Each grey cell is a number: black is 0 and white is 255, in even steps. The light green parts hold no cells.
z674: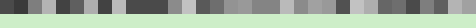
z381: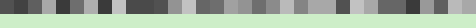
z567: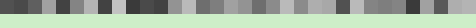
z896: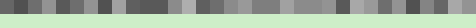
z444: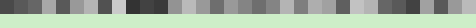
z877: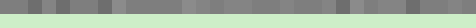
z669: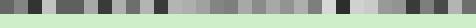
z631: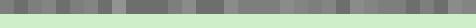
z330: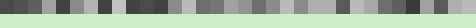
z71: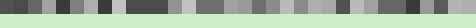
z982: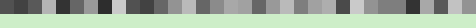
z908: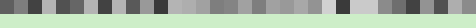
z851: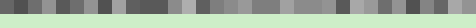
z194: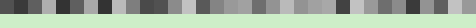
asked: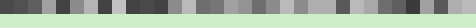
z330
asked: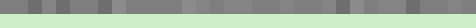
z877
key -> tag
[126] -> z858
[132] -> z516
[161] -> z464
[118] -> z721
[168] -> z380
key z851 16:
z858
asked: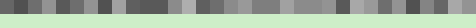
z896
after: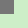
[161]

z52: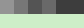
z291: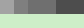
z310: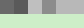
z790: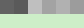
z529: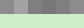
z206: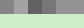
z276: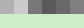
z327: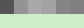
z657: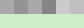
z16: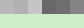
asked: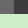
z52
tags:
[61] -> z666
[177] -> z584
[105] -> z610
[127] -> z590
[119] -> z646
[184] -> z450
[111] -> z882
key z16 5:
z882
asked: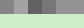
z206
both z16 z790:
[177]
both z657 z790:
[191]
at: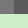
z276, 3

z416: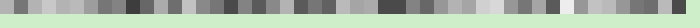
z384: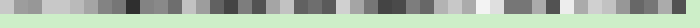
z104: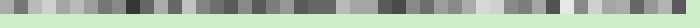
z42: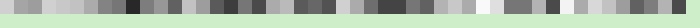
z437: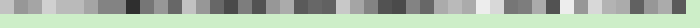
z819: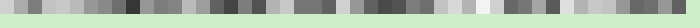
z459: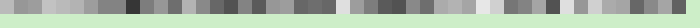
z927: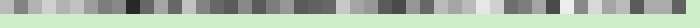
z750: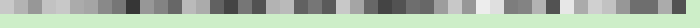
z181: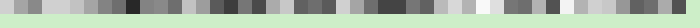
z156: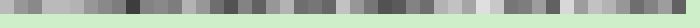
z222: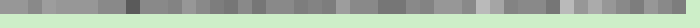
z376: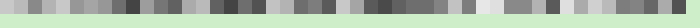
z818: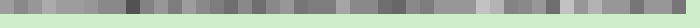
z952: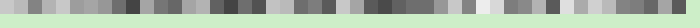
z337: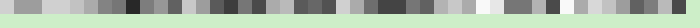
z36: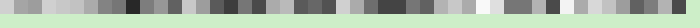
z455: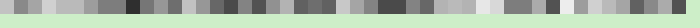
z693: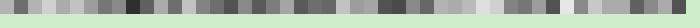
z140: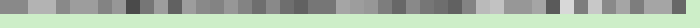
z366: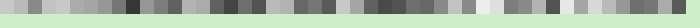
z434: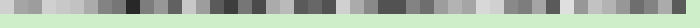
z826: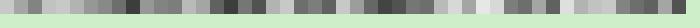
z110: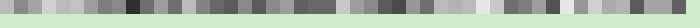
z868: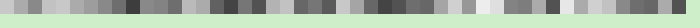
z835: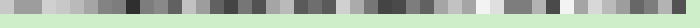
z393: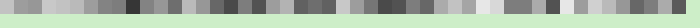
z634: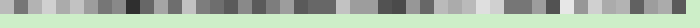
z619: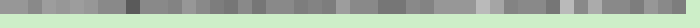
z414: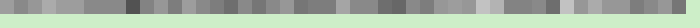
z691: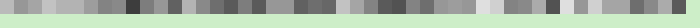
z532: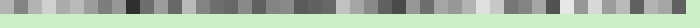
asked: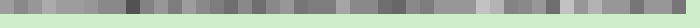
z818
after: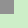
[179]

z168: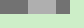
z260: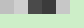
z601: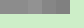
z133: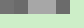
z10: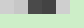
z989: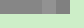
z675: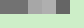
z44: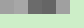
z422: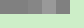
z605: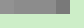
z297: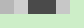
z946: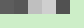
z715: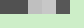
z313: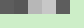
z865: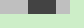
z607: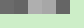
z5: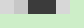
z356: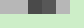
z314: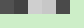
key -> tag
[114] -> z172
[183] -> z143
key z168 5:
z172
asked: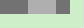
z168

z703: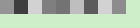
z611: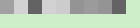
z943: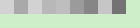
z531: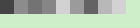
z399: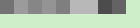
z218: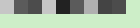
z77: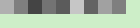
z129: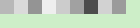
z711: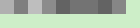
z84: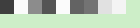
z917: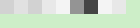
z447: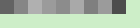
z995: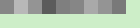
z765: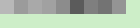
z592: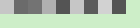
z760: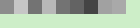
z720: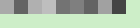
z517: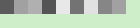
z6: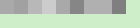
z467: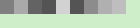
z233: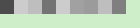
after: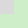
[148]
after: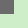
[115]
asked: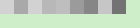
z943
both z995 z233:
[127]

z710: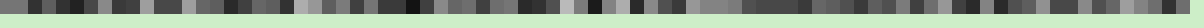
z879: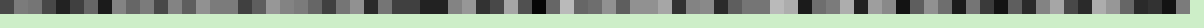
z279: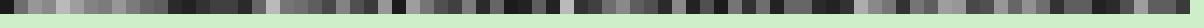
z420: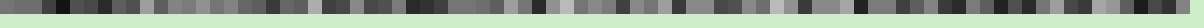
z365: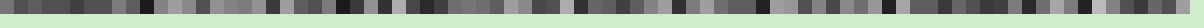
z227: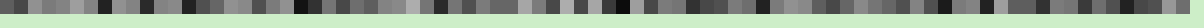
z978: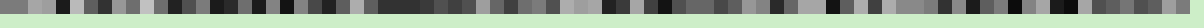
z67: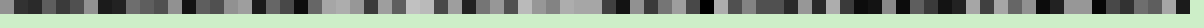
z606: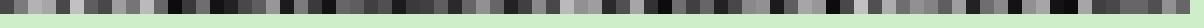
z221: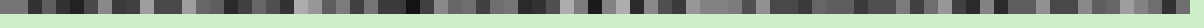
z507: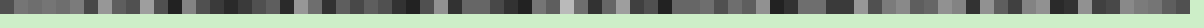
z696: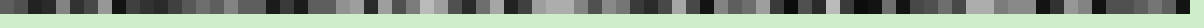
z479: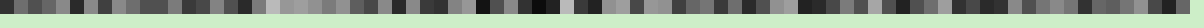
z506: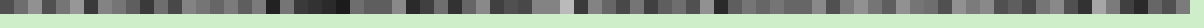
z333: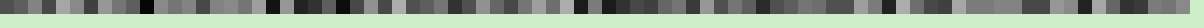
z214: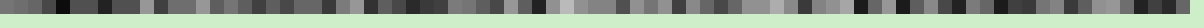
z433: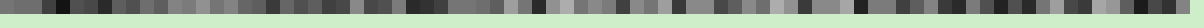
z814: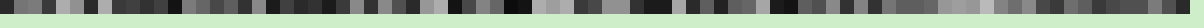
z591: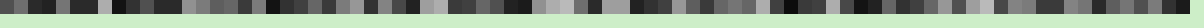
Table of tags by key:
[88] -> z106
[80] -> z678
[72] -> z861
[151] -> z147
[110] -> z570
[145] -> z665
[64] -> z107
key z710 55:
z861
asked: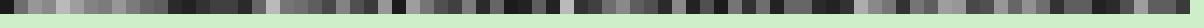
z279
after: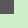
[110]
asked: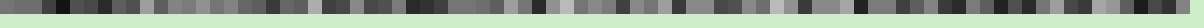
z420
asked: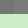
z814
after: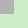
[166]

